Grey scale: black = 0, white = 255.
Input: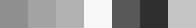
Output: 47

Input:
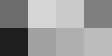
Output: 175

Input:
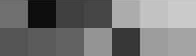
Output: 156

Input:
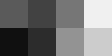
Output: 147

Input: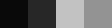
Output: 194

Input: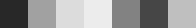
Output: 70

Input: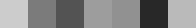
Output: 40

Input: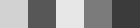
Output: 123

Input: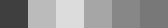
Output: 135

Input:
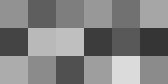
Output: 219
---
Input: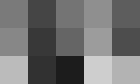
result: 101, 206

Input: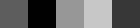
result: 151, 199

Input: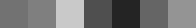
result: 79, 201

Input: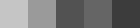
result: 82, 197

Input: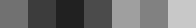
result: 75, 200

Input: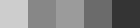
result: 155, 205

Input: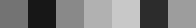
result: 177, 200

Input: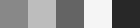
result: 100, 245
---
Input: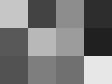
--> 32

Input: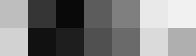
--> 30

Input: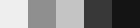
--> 238

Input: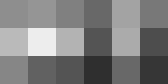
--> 97

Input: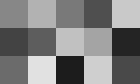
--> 107

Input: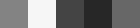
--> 131

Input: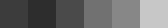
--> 45

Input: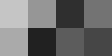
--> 115

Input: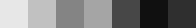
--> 132

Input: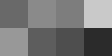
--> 201
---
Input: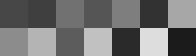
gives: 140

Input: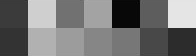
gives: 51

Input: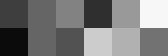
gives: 11

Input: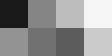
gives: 147

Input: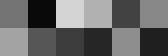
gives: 163

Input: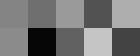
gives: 139

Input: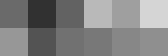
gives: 151
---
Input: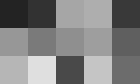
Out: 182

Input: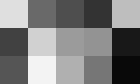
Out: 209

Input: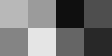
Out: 155

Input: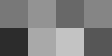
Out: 147

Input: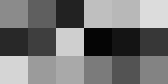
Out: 207

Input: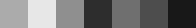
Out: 143

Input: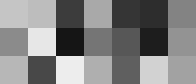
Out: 210

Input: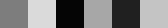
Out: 167

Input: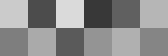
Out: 182
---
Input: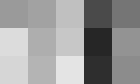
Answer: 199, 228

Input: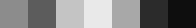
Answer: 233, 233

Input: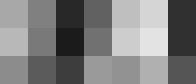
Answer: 113, 227

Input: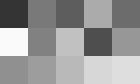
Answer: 193, 250

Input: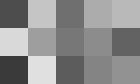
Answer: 119, 224

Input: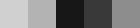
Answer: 23, 208
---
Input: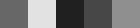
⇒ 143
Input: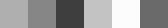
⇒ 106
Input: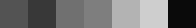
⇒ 10
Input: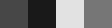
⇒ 118
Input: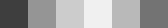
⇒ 115
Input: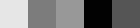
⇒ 85
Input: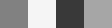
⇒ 166
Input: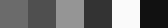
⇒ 17
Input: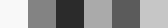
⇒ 198
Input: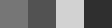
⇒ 47
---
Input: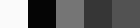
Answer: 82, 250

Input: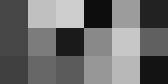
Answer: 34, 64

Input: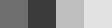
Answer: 226, 110

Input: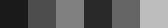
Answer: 189, 26

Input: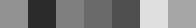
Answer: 165, 146

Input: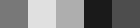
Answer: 77, 120

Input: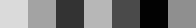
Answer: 143, 218

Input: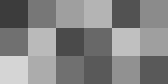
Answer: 139, 213
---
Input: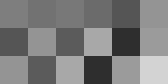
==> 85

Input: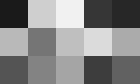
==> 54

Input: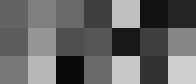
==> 17

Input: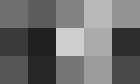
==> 185

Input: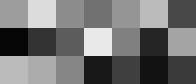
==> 187

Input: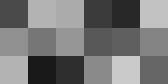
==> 40
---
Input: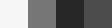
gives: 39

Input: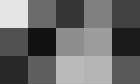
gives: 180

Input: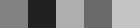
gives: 106

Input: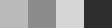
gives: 214

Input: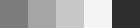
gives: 244

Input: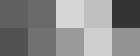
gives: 207

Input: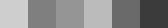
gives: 106
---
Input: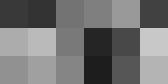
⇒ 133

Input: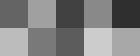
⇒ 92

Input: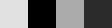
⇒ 171

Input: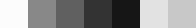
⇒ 96

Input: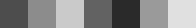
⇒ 202

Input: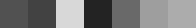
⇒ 216

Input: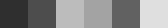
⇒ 188

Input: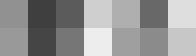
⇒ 118

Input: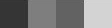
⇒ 98
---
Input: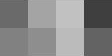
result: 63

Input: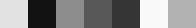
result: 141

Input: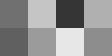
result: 176

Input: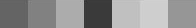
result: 172

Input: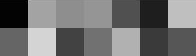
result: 66

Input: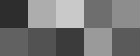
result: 97

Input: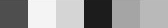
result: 244
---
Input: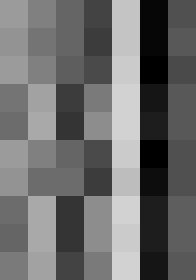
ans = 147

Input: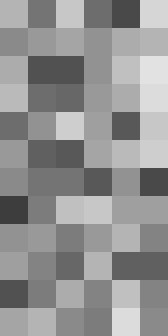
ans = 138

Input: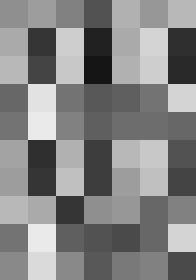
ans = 170

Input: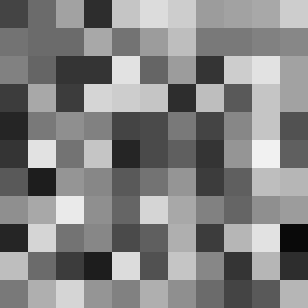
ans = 115

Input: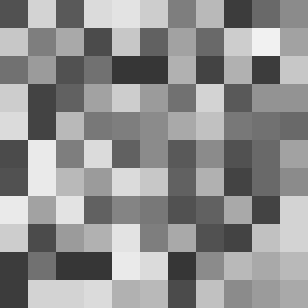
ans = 199

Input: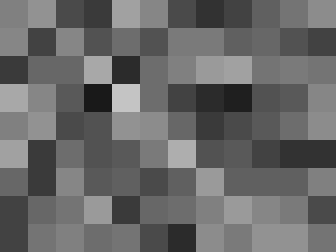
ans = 134

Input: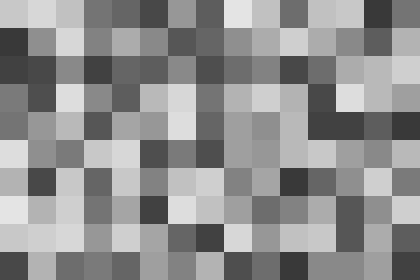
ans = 57

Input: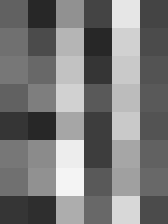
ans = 112
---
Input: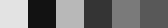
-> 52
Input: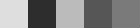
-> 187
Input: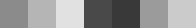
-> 57
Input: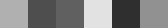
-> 226
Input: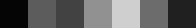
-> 207
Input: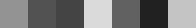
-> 97
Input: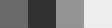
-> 49
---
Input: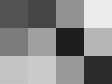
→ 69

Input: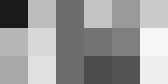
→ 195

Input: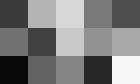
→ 215

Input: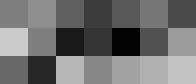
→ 89

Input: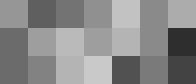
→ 194

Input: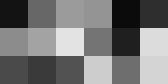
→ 148

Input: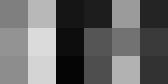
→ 29
